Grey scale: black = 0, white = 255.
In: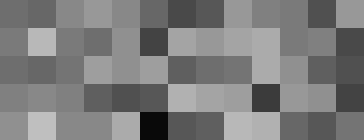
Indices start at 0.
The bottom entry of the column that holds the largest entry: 191
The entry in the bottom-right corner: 116
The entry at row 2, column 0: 110
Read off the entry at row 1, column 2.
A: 122
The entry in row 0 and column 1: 103
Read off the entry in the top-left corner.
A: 110
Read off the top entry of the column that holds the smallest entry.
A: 103
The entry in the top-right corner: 152
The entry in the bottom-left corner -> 144
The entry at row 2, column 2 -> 116
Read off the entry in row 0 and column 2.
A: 136
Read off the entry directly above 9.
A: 87
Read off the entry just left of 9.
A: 171
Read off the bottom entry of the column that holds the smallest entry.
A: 9

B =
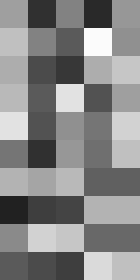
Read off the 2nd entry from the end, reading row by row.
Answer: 218
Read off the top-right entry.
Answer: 151
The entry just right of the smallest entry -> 62
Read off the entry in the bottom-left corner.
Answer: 90
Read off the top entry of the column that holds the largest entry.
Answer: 41
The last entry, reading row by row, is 192
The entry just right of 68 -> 179
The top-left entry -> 159
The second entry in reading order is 48
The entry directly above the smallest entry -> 179
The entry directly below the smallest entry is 138
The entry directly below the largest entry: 173
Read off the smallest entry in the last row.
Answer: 62
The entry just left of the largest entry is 90
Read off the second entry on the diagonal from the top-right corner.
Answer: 251

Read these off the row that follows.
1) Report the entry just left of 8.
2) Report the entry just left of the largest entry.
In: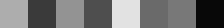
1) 120
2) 78

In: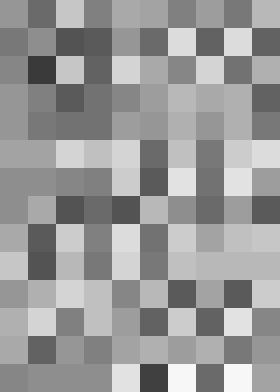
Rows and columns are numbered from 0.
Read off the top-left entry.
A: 150
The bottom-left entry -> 134
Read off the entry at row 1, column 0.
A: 120
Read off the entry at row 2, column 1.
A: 58
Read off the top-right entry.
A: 184
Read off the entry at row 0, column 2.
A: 198
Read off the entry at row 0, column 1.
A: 106
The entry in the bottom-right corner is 163
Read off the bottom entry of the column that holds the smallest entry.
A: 142
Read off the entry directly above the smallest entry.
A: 142
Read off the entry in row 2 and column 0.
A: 134

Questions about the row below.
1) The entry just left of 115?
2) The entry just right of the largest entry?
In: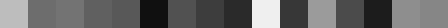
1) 109
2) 55

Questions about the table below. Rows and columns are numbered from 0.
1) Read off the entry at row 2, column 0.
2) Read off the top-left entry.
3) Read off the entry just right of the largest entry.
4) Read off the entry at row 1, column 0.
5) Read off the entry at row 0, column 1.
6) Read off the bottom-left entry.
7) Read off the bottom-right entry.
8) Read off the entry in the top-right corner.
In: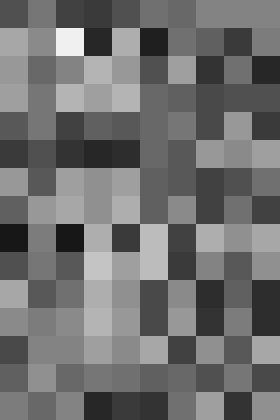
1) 152
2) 80
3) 39
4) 167
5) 118
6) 124
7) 144
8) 131
